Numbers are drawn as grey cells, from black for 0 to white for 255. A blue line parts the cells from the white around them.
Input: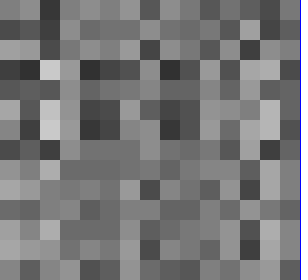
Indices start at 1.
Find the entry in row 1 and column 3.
55
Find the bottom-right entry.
94
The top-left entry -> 127
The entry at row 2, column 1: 75
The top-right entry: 120
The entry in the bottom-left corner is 133
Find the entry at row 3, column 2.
153
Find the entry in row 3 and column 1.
160
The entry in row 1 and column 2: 141

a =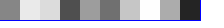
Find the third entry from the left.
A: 220
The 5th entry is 157

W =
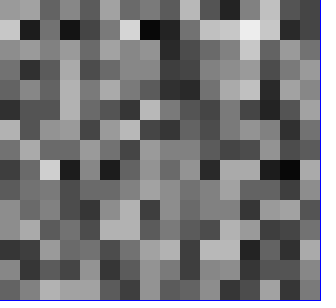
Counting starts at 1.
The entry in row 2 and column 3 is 114
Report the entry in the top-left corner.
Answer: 154
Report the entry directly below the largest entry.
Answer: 199
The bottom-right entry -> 122
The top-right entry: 69
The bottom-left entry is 99
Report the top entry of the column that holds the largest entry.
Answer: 129
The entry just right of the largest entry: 199
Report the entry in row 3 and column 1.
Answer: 141
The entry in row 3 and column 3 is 129
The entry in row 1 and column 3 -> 99
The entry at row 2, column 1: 199
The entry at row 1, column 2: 162
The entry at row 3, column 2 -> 154
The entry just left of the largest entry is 199

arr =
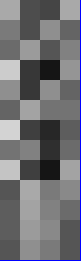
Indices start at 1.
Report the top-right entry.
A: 169
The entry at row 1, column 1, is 169
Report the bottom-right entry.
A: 85
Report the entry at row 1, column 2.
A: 77
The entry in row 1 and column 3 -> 69
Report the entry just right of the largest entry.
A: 63
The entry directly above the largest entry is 100
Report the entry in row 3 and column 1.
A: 107
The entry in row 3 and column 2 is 155
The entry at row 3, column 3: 85
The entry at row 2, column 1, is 122

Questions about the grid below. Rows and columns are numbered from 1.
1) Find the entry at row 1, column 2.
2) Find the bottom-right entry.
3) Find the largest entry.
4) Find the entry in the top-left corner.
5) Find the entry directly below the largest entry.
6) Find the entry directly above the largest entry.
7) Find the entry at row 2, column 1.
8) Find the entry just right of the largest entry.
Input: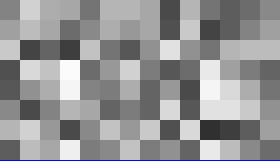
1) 209
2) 108
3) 251
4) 131
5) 245
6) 62
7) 160
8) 108
